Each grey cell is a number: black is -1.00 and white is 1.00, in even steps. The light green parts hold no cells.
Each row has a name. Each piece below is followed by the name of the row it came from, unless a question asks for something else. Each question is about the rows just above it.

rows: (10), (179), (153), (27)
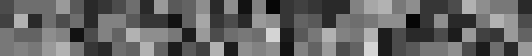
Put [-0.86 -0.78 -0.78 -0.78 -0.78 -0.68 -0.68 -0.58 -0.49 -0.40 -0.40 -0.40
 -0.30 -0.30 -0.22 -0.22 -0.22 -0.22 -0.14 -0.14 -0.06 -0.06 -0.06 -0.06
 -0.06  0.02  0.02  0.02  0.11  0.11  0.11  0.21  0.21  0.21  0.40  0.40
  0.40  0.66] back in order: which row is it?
(27)
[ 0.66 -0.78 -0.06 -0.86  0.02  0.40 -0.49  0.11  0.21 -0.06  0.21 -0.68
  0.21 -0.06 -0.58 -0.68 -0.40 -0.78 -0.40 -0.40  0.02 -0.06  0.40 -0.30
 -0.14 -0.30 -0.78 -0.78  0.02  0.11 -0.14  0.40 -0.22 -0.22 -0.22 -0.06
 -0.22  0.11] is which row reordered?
(27)
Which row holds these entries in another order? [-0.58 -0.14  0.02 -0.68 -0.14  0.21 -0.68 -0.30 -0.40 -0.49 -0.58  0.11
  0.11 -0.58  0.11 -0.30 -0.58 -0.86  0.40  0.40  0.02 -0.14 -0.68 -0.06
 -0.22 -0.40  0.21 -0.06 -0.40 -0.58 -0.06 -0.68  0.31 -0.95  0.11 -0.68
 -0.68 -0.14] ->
(10)
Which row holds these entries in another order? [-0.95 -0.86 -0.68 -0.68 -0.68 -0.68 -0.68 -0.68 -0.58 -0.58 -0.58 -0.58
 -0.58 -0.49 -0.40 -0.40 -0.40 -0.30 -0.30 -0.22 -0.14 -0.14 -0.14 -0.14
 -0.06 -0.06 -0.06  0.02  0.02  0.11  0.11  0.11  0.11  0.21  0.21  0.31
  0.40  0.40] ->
(10)
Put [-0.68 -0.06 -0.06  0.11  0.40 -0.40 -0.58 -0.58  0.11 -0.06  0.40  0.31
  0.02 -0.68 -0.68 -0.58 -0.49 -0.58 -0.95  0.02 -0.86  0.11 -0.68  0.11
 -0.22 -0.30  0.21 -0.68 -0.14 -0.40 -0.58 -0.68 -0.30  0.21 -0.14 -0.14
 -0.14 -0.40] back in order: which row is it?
(10)

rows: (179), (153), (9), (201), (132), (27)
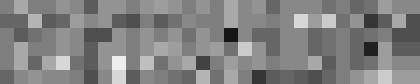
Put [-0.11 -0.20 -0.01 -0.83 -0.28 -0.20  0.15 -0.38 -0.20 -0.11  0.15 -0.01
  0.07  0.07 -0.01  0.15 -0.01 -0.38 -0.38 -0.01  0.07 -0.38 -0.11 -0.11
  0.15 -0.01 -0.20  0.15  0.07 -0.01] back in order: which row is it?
(9)
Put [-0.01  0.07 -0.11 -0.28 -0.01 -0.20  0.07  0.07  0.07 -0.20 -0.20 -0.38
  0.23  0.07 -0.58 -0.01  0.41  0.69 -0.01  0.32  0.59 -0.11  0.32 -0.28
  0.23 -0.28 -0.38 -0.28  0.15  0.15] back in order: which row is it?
(153)
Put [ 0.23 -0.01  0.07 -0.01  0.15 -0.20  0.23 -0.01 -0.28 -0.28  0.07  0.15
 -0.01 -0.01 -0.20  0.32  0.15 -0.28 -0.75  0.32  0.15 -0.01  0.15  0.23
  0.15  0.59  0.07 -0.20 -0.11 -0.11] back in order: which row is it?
(201)
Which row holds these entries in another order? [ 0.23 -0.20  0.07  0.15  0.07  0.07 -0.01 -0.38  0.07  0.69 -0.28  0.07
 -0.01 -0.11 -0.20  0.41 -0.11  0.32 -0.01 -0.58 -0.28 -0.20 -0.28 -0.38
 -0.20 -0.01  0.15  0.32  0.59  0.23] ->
(27)
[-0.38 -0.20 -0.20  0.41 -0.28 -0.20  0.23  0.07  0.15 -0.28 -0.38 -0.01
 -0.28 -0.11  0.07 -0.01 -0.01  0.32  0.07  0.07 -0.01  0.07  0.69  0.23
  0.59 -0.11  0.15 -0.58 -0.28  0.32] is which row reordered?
(153)

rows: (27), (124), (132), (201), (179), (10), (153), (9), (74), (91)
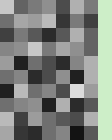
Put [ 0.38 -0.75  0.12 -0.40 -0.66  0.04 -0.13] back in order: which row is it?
(10)
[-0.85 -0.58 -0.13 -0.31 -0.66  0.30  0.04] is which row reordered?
(91)
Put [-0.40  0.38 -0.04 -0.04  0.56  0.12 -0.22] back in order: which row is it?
(27)

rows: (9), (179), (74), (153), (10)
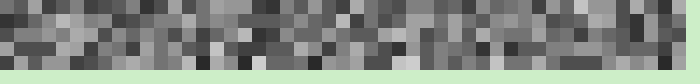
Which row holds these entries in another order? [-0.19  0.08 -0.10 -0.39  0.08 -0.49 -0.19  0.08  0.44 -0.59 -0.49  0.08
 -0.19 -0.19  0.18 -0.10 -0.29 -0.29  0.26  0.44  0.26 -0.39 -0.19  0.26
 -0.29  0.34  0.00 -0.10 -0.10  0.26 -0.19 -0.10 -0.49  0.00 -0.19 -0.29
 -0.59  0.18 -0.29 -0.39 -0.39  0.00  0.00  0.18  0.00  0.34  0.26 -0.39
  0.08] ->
(74)
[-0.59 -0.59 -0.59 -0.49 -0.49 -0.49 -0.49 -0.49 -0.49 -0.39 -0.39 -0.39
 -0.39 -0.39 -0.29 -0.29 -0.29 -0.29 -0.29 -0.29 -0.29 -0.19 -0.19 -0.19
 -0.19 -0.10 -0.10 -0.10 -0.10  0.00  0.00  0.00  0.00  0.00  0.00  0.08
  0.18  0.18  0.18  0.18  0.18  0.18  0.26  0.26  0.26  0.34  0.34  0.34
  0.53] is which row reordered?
(9)

